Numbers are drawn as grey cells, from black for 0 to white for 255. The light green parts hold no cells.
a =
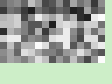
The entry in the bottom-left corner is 128
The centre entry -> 140
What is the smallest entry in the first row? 58
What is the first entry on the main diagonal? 102
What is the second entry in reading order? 128
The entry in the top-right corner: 140
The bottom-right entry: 252
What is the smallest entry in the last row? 71
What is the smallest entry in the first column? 46
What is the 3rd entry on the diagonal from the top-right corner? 32
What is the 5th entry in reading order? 192
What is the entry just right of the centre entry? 165
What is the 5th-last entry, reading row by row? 192
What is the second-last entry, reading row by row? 152
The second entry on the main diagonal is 115
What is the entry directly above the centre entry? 32
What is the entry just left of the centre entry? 58
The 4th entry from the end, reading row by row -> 128
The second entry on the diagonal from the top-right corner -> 86

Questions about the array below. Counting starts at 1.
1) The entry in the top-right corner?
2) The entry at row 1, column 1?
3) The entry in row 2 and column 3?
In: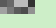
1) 50
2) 90
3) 90

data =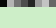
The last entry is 102
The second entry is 180
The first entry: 6

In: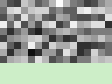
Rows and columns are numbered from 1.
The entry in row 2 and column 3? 224
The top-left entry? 139
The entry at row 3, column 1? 79
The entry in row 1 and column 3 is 64
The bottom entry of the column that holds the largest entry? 108
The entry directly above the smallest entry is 240
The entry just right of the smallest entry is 48
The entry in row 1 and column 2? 79
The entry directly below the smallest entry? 108
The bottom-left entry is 79
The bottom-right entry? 198
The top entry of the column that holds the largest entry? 253
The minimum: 16
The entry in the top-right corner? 170
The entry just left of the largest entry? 184
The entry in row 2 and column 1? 108
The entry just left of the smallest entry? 154

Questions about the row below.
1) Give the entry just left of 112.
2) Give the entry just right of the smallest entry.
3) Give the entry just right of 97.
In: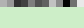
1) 3
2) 112
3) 193

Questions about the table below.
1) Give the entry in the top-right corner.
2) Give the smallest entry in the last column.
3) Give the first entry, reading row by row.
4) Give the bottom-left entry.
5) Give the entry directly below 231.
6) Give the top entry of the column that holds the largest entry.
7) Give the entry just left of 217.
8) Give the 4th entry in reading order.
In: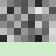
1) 150
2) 84
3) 163
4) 44
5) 112
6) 44
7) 97
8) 84

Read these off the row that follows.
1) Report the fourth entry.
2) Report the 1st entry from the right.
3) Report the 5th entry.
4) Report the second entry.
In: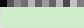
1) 112
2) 126
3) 183
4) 87

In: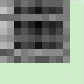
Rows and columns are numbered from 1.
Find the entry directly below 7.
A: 33
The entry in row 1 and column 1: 153
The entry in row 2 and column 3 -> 33
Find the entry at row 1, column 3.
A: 84
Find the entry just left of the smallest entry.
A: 33
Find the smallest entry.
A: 7
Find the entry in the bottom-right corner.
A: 138
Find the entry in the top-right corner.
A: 124
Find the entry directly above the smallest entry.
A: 124
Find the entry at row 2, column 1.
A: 193
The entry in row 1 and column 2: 138
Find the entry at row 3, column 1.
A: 111
